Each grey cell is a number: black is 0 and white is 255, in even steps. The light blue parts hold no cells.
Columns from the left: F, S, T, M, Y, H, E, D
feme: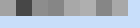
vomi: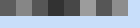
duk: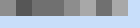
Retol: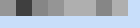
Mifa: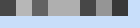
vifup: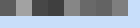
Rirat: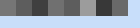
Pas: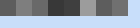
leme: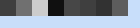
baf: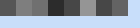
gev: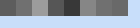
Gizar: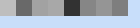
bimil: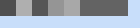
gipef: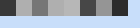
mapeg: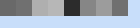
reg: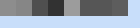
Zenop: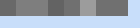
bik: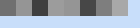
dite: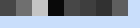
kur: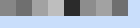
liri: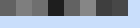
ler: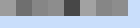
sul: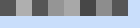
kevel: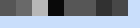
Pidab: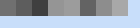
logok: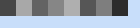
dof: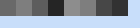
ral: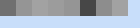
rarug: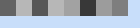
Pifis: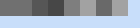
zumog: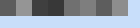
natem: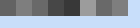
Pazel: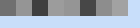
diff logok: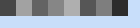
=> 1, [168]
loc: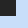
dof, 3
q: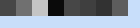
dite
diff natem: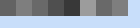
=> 3, [71]
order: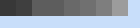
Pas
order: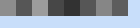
vomi

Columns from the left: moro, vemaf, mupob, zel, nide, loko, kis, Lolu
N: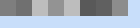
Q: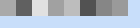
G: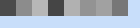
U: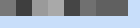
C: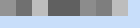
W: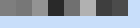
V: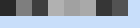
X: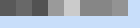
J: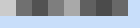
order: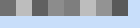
N
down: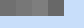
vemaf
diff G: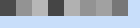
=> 1, [140]
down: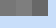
vemaf
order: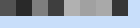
V

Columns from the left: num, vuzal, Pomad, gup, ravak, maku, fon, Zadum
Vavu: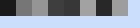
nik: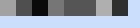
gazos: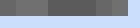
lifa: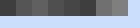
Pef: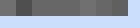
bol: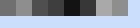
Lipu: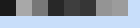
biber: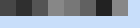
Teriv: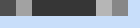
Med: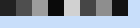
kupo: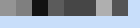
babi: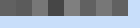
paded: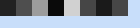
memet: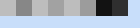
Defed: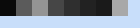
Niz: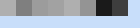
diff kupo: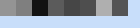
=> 5, [70]
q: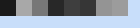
Lipu
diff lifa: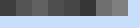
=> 5, [62]
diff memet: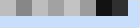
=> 4, [189]
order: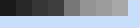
Lipu

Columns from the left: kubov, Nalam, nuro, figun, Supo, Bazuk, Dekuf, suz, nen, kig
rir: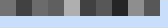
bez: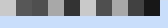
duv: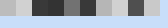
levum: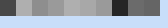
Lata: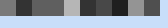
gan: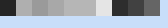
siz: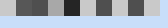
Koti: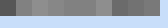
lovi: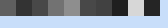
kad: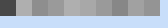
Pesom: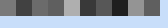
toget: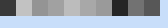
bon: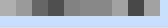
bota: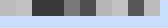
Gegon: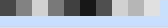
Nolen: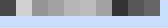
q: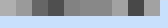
bon
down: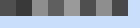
nuro
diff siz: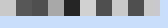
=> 5, [201]
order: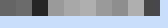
levum
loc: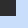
gan, 7
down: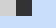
suz

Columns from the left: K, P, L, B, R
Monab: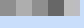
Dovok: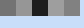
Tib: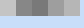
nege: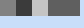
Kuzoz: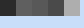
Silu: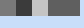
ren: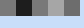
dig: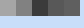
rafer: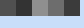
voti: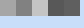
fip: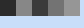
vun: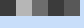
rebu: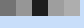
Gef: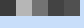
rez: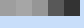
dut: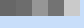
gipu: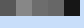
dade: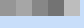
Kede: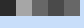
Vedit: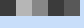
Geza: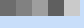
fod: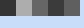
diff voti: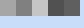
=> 3, [88]
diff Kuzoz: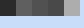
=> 2, [88]
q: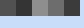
rafer
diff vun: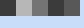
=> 2, [109]
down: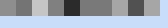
K
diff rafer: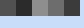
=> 1, [51]
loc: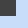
Gef, 3

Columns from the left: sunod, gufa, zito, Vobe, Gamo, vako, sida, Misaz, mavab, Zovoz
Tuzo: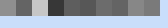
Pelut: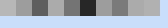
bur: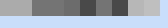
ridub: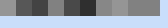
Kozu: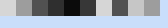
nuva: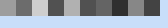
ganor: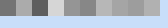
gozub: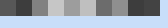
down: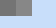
sida
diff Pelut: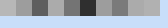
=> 5, [39]
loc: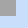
ganor, 7
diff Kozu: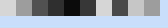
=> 7, [81]
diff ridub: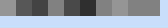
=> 6, [135]
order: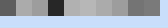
Pelut

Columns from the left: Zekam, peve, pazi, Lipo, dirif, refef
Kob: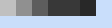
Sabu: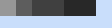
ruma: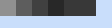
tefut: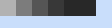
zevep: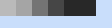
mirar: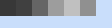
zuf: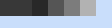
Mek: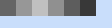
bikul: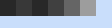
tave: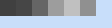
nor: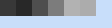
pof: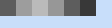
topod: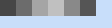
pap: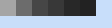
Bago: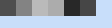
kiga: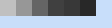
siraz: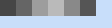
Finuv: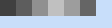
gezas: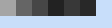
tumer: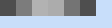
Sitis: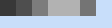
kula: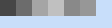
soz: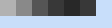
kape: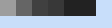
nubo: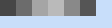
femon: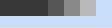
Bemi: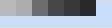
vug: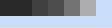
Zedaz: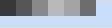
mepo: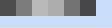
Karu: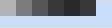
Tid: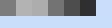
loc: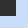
Tid, 5
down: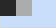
refef
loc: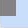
Bago, 1
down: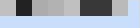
Lipo

